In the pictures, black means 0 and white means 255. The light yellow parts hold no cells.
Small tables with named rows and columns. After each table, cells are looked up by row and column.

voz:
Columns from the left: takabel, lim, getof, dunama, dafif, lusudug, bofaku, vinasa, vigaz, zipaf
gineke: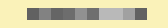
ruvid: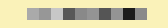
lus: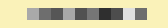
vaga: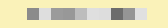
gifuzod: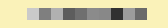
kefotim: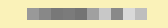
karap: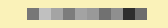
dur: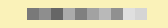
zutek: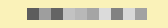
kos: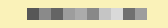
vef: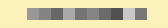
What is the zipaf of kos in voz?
157
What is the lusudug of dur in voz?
162
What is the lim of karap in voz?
192
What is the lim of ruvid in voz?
151
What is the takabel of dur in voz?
121
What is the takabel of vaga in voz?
139
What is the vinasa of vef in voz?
81
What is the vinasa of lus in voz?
77
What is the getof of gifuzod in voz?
177
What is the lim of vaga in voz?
222
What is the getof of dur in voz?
102
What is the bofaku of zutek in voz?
219
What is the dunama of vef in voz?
169
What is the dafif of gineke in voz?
145
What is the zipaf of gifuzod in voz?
106
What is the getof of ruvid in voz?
199

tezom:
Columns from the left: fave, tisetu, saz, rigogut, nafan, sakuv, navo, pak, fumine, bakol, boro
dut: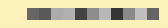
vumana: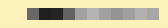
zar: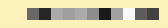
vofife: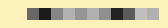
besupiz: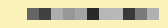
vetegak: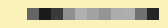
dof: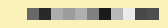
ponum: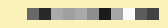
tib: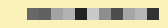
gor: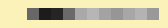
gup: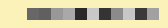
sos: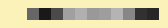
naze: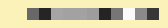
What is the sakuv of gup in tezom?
200
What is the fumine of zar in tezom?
249
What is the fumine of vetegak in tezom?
174
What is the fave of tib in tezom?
104
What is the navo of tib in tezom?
142
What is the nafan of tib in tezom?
35

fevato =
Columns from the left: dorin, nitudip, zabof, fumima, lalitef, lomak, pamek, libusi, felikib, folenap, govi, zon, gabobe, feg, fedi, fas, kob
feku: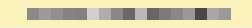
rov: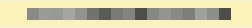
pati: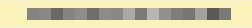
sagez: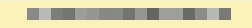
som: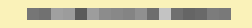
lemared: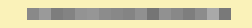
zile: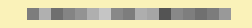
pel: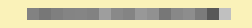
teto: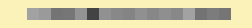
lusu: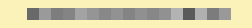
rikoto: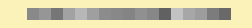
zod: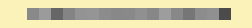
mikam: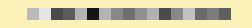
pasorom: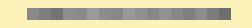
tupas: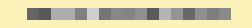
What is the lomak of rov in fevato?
114
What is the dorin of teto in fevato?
162
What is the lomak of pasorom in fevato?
154
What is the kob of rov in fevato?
77
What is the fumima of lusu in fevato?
132
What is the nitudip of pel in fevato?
119
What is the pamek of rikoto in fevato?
140
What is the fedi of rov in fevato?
160
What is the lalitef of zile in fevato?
147
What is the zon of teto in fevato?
143
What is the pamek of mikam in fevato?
179
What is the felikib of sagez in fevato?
115

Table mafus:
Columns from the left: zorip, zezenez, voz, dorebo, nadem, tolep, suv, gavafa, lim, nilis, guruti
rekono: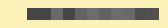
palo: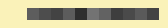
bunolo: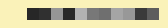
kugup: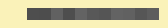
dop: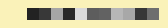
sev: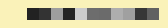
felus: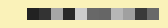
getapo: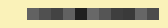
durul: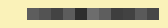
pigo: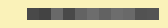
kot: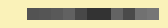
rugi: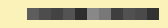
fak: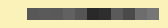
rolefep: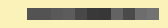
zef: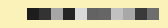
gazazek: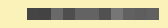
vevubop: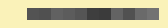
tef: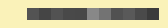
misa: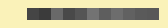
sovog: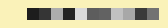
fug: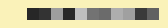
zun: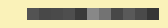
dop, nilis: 55
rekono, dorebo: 69
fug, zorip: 39
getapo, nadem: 32
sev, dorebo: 36
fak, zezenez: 90
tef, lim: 89
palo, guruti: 67
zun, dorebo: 78
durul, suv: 94
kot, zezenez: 85
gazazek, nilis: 94
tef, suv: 115
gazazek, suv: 81
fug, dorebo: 40
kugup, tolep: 88
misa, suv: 94
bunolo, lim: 152

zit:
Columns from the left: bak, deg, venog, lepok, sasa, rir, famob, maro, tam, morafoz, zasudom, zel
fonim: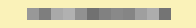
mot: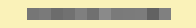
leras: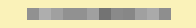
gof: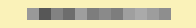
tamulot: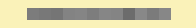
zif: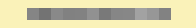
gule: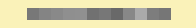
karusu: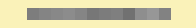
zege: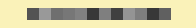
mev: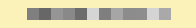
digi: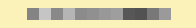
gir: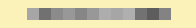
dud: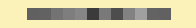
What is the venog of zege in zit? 111
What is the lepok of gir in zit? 152
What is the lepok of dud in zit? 126
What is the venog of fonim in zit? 169
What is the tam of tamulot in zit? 108
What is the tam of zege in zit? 148
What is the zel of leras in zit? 142
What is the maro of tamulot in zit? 132
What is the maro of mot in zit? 122
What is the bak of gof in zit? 153
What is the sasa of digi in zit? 139
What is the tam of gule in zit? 136
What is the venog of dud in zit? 115
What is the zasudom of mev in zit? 212
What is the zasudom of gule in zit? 125
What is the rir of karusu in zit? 119
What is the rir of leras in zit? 160
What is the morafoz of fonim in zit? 159
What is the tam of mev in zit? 140
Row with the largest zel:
mev

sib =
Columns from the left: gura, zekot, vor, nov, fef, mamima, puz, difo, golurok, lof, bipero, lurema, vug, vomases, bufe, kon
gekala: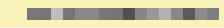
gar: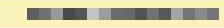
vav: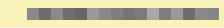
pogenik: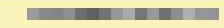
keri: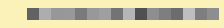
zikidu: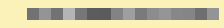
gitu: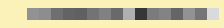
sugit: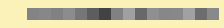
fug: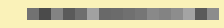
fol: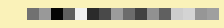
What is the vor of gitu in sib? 111
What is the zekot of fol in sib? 153
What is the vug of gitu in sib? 101
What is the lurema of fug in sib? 131
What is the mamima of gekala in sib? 136
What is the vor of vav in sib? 139
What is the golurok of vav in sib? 116
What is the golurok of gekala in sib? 80
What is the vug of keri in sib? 108
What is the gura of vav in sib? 137
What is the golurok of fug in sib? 112
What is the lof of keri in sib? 80
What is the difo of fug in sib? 107
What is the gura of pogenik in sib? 154

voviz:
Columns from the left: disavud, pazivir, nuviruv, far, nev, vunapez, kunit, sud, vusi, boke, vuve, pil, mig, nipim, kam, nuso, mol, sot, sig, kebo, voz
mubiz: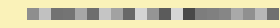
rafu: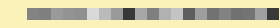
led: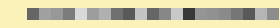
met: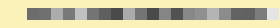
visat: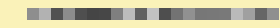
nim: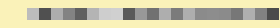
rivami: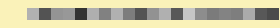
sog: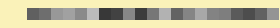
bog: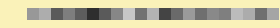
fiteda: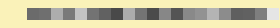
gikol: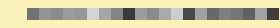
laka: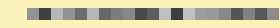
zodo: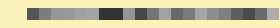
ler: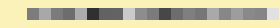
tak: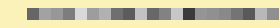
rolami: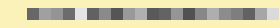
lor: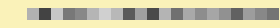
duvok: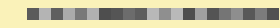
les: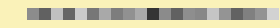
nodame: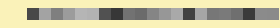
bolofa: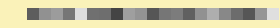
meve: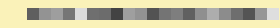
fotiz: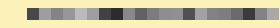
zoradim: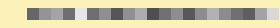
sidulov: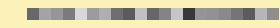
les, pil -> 139
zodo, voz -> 172
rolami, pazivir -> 160
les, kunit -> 169
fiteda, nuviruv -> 173
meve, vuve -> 83
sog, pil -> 178
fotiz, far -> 151
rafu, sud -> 154
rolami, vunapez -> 97
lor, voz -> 116
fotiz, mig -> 144
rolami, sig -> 98
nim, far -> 131
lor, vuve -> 74
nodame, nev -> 181
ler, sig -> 137

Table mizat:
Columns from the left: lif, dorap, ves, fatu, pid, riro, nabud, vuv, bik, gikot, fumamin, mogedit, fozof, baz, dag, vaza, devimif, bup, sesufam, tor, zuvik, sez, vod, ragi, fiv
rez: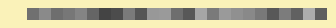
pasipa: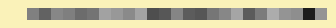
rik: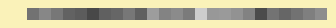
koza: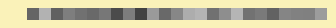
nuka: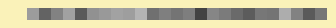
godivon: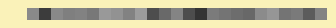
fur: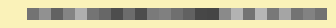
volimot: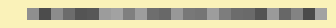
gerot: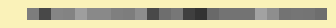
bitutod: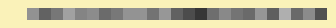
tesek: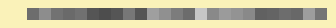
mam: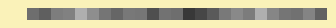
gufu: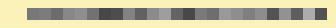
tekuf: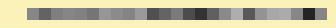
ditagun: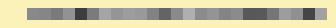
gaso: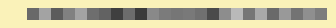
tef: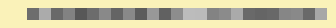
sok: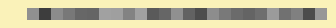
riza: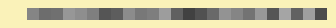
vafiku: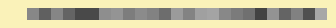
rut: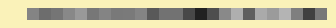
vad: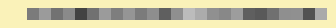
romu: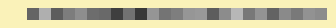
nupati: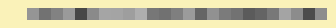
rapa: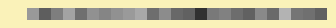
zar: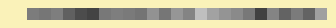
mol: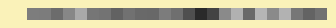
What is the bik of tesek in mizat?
119
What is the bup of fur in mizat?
179
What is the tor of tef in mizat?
101
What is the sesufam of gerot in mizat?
115
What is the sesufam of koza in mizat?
114
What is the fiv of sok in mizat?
151
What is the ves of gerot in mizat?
133
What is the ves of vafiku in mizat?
134
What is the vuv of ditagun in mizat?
149
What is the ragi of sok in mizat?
76
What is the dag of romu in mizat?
153
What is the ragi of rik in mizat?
127
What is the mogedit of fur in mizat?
128
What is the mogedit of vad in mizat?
95
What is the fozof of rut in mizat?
114
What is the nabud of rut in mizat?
132
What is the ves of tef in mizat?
105

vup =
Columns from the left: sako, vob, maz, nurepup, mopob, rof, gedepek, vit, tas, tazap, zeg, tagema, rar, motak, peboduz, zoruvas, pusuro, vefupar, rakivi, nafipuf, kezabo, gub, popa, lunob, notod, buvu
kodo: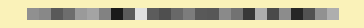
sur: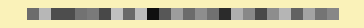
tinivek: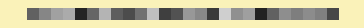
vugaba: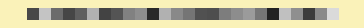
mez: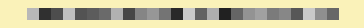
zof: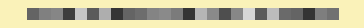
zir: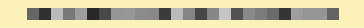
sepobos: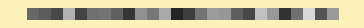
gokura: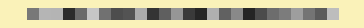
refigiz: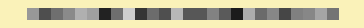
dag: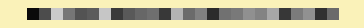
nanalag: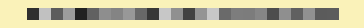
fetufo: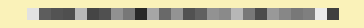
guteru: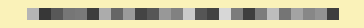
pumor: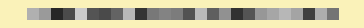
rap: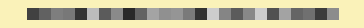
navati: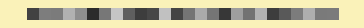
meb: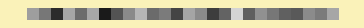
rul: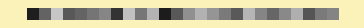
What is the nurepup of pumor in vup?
75
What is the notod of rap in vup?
60
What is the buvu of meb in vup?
166
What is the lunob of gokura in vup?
116
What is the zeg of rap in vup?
164
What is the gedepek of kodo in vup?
130
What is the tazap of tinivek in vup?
113
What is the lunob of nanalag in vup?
145
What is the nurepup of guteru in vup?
118
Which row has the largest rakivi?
zof

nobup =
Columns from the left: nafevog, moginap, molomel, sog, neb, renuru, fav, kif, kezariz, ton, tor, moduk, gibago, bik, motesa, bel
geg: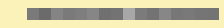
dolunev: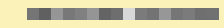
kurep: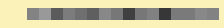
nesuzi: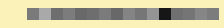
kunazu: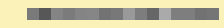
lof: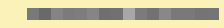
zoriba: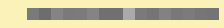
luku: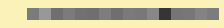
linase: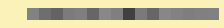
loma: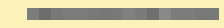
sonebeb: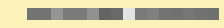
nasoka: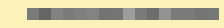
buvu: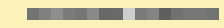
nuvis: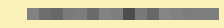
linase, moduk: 135
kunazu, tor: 102
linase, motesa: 128
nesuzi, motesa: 134
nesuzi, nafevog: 122
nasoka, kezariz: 157
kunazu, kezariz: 153
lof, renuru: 133
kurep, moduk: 55
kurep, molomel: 91
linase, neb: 127
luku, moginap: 152
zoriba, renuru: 132
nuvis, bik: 125
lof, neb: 125
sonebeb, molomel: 149
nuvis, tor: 104
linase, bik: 126
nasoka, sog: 123

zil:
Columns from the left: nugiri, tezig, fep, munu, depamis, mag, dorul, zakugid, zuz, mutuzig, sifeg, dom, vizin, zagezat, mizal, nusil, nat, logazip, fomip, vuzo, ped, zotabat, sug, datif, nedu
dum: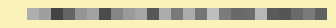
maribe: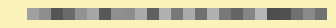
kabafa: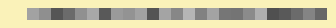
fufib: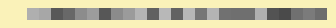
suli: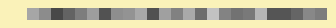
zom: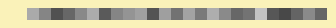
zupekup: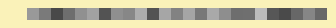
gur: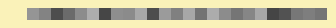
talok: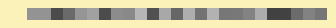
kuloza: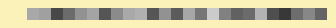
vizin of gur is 128
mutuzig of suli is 168
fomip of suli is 121
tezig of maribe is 141
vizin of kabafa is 135
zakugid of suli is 142
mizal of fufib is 118
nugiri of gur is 149
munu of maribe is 107
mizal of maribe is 112

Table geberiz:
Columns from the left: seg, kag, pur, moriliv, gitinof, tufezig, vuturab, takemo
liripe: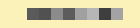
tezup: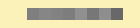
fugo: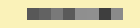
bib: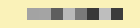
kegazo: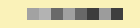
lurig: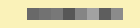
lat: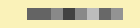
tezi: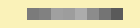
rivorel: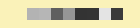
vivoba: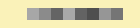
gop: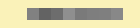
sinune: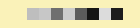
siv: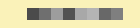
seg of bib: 163
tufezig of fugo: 144
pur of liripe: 139
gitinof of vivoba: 99
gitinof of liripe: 160
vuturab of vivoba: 150
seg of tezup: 127
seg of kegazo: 162
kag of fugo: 98
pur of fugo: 121
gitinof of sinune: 92
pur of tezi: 160
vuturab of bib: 190
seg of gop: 129
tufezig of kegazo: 61
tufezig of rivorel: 52
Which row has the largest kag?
sinune

